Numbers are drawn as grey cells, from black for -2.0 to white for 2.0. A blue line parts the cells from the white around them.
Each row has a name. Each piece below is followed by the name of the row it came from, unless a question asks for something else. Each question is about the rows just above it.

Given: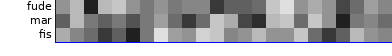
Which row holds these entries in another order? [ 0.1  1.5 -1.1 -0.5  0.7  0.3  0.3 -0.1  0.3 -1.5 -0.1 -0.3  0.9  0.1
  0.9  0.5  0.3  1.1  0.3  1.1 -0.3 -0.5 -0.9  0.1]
fude
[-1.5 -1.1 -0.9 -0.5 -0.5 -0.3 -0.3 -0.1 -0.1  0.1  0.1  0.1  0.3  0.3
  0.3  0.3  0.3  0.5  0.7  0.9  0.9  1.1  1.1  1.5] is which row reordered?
fude
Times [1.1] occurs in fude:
2
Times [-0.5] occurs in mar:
2
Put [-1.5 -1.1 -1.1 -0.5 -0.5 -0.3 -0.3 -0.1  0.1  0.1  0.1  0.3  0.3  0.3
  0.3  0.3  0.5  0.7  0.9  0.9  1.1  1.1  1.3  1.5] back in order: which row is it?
fis

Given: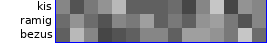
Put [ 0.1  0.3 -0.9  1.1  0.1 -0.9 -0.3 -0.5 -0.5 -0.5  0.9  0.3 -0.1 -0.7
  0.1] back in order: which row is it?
kis
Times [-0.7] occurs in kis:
1
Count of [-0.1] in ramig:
3

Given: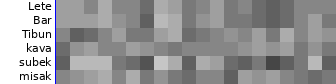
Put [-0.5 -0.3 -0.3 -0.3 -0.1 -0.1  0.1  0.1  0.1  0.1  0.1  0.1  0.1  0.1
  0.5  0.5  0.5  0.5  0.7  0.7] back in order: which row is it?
Lete
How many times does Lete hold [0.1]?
8
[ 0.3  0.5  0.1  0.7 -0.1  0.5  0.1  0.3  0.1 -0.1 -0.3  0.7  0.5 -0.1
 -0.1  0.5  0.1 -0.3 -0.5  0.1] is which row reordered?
Tibun
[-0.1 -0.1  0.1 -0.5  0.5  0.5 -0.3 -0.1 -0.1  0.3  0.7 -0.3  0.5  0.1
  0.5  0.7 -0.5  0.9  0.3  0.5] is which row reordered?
Bar

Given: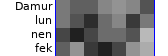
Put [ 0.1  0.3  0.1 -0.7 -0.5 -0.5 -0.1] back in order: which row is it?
Damur
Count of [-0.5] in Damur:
2
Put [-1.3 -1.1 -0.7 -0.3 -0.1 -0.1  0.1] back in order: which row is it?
lun

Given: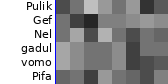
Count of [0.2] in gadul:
2
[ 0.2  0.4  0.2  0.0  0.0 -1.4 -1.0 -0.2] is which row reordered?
Gef

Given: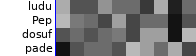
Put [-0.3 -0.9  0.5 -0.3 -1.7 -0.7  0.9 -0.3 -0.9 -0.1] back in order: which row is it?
Pep
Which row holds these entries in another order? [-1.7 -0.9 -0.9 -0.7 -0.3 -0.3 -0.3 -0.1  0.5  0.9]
Pep
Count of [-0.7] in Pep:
1

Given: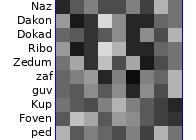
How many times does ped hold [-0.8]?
1
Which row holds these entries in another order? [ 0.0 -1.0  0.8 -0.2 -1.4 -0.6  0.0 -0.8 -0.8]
Naz
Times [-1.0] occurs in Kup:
1

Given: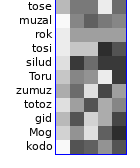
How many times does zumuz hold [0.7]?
1
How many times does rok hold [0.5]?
4
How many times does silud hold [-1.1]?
3
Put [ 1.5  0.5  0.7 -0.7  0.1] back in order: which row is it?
totoz

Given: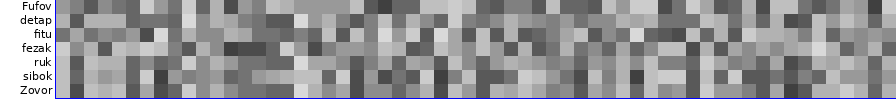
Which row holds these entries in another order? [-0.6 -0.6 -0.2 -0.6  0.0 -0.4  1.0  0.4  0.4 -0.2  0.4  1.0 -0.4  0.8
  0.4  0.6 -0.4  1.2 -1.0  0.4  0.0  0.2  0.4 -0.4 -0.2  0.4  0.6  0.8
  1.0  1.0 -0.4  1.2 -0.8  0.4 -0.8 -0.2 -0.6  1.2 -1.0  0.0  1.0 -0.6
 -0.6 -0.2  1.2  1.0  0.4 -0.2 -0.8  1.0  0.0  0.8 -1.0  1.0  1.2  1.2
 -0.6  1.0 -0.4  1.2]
sibok
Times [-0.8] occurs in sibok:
3
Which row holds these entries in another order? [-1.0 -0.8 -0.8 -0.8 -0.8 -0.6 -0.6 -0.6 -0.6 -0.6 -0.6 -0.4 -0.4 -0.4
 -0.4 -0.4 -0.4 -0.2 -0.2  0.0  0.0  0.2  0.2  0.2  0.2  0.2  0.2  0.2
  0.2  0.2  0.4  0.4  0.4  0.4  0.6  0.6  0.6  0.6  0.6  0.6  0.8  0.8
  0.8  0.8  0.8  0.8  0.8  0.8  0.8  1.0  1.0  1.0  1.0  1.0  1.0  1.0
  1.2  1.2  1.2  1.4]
Zovor
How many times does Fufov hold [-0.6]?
7

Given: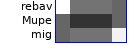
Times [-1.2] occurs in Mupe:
3
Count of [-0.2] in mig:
3
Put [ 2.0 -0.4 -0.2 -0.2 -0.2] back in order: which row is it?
rebav

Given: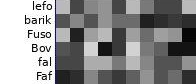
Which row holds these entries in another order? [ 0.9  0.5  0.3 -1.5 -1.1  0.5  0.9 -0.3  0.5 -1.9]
Fuso
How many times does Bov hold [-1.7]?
3
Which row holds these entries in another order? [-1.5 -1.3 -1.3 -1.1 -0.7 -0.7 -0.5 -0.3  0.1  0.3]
Faf
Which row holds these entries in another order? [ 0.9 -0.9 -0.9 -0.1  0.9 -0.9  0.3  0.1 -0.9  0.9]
lefo
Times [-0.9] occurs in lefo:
4

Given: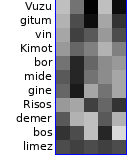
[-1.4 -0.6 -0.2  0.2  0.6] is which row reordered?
mide
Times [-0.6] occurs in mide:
1
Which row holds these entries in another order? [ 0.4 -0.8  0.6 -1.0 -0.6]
vin
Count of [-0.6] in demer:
2
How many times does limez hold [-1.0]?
2

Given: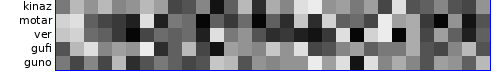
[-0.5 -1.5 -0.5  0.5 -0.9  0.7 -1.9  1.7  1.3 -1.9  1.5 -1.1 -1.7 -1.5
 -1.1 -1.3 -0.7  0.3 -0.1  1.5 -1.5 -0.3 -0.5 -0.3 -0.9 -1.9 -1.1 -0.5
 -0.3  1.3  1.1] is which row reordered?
ver
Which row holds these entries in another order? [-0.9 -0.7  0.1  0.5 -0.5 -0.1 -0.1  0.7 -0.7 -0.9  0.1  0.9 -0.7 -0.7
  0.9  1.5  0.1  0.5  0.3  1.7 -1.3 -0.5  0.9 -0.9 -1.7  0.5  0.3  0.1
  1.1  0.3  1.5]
gufi
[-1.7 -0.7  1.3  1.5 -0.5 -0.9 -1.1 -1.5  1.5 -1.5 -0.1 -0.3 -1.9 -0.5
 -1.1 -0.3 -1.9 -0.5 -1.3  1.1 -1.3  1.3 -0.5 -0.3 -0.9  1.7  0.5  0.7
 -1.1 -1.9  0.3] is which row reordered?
motar
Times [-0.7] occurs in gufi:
4
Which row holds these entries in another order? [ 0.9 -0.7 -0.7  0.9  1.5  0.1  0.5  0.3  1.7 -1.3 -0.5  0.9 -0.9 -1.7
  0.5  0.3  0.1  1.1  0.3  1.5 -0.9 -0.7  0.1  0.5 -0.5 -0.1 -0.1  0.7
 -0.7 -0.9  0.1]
gufi

